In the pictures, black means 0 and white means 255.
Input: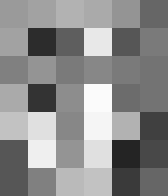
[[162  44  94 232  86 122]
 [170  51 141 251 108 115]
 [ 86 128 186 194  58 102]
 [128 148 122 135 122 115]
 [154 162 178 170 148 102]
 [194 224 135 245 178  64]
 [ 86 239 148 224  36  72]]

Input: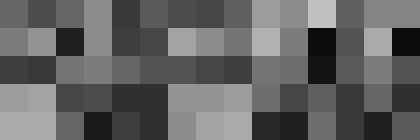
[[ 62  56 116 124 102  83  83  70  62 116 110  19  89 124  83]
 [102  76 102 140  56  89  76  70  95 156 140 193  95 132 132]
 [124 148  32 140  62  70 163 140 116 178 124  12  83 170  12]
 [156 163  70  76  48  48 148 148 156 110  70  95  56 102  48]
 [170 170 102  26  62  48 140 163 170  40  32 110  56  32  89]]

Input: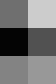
[[  4  81]
 [131 152]
 [111 204]]

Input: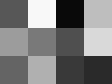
[[156 121  79 217]
 [100 176  57  42]
 [ 87 248   9 190]]

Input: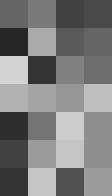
[[210  52 129 109]
 [ 46 115 204 142]
 [101 122  65  73]
 [ 65 156 197 142]
 [178 164 150 191]
 [ 39 170  89 101]
 [ 52 197  81 156]]

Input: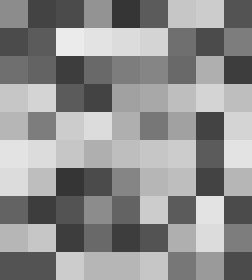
[[ 99  61  83 140  99 204  91 227  75]
 [140  67  75 147  53  91 198 204  83]
 [ 83  83 204 182 182 198 119 154  75]
 [ 75  91 235 227 220 212 111  75 125]
 [111  99  61 105 125 133 105 175  61]
 [182 125 204 220 175 119 161  67 212]
 [220 190  53  75 133 182 190  67 182]
 [182 198  61 105  61  83 175 220 125]
 [198 212  91  67 161 168 190 212 190]
 [227 220 198 175 190 198 204  91 227]]
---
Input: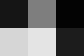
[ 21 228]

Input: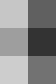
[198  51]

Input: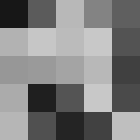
[ 23 198 164 200 191]

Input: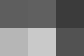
[ 94 201]

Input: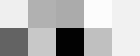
[239 200]

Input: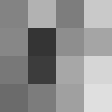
[131  52 167 223]

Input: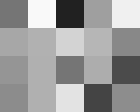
[117 177 117  68]
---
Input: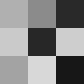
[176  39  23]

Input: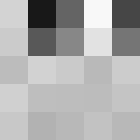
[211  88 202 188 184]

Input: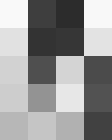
[249  51 212  82]

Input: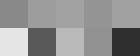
[137  89]

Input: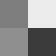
[125  59]

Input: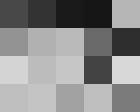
[ 72 177 198 190]
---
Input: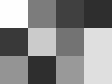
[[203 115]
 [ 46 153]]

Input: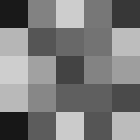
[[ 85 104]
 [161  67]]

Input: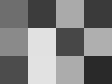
[[225  71]
 [226 172]]

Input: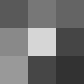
[[214  69]
 [ 70  50]]

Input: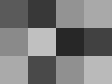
[[192  39]
 [ 73 144]]

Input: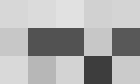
[[ 82  82]
 [183 211]]

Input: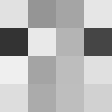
[[233 180]
 [164 189]]

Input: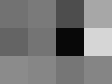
[[116   8]
 [134 118]]

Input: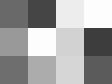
[[253 210]
 [172 214]]
